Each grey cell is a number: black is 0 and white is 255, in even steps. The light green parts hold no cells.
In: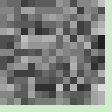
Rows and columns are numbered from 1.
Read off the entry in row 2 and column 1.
133
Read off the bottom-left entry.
149
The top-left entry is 121
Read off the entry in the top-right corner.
191
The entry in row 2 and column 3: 105
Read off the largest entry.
219
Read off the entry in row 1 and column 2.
105
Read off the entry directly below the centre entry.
149
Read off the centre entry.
105
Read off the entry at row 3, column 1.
121
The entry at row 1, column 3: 105
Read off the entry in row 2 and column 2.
133
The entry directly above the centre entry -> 133
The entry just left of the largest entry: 176
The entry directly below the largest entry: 176
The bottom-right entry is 176
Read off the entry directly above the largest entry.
105

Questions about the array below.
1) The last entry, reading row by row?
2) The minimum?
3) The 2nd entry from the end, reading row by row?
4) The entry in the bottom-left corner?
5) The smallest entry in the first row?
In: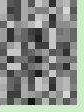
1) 129
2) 20
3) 87
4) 141
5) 48

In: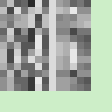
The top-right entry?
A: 87
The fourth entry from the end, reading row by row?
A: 160
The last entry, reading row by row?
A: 102
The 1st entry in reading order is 132
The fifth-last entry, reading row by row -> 160
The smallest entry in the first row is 41
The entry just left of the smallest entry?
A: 102
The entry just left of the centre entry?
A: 232
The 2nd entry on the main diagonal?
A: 73
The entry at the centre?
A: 87
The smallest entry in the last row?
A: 57
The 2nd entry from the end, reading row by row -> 118
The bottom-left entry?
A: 144
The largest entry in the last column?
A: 190
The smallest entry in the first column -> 102
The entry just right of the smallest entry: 219
